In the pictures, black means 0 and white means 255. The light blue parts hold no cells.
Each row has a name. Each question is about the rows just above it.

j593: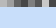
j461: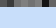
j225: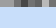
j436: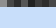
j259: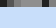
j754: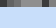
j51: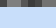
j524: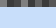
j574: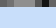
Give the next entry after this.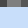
[59]
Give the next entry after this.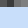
[114]
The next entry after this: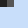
[127]
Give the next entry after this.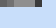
[127]

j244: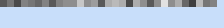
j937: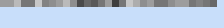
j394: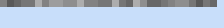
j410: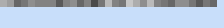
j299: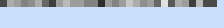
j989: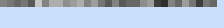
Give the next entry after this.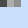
[89]
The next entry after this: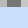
[130]
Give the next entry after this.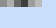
[157]
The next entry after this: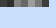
[118]

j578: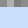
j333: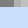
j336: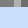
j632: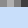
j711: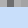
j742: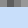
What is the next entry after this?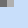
[164]
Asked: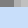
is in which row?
j333
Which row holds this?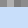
j578
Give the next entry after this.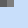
[152]

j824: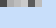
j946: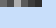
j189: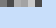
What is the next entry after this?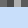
[61]
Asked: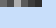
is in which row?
j946
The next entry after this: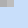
[202]
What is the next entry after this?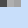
[202]
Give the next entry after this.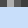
[46]
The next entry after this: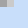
[75]

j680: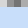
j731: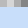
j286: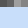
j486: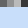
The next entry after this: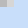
[172]
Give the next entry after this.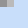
[55]
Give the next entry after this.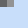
[186]
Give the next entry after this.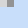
[116]
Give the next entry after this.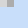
[132]
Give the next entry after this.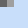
[132]
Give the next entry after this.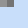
[172]

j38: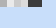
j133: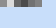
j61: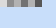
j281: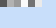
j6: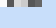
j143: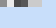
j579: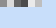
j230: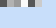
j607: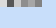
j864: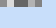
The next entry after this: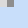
[178]
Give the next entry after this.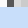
[87]
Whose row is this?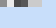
j143
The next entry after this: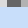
[130]
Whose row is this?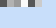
j230

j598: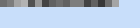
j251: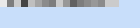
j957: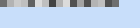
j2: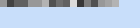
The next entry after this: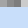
[152]
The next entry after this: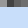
[97]
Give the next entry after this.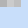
[97]

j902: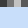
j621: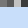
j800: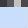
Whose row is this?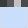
j800
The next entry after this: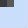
[194]
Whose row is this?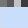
j621
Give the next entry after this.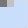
[89]

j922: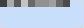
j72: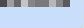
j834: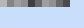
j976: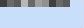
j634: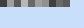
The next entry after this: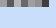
[105]
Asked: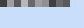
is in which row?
j634
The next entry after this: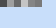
[121]

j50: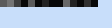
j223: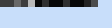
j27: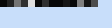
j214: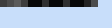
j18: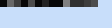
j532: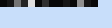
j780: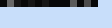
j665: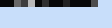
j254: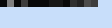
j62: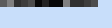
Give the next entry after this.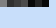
[8]
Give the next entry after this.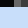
[185]
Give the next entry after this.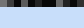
[8]

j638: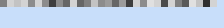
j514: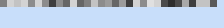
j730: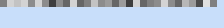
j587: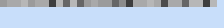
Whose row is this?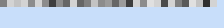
j638
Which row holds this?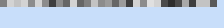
j514

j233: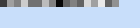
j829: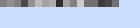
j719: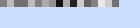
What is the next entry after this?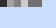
[59]
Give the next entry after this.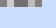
[7]
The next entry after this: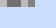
[172]

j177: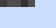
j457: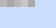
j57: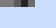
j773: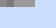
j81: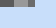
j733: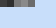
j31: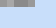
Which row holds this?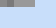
j773
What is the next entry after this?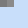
[107]
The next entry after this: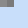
[153]
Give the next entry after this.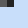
[107]
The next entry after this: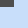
[47]
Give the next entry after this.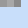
[138]

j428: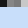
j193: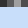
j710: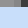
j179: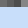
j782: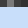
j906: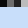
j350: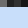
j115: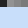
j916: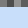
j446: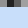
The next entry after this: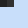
[22]
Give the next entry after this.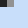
[134]
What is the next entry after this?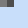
[146]
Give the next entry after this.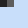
[160]
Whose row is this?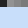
j115

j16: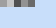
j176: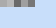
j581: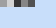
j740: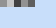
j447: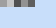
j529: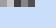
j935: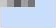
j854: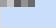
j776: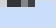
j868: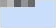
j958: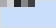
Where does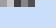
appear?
j529
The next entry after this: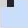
[134]
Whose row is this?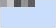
j447
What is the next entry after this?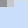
[65]
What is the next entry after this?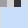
[134]

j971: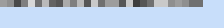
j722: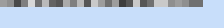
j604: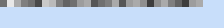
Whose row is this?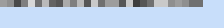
j971
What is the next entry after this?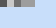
[86]
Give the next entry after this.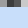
[86]
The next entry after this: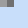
[157]
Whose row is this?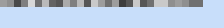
j722

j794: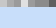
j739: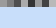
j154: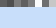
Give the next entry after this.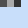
[155]
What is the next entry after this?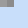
[139]

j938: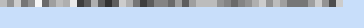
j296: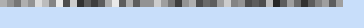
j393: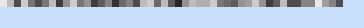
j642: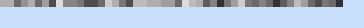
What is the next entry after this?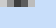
[77]
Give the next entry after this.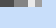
[132]
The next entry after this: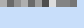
[77]
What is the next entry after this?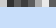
[175]
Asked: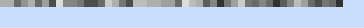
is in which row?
j642

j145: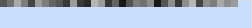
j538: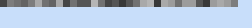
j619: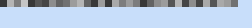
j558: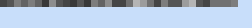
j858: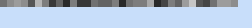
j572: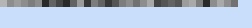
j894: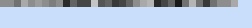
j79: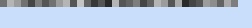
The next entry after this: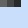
[99]
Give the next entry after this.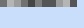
[69]
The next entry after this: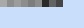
[69]
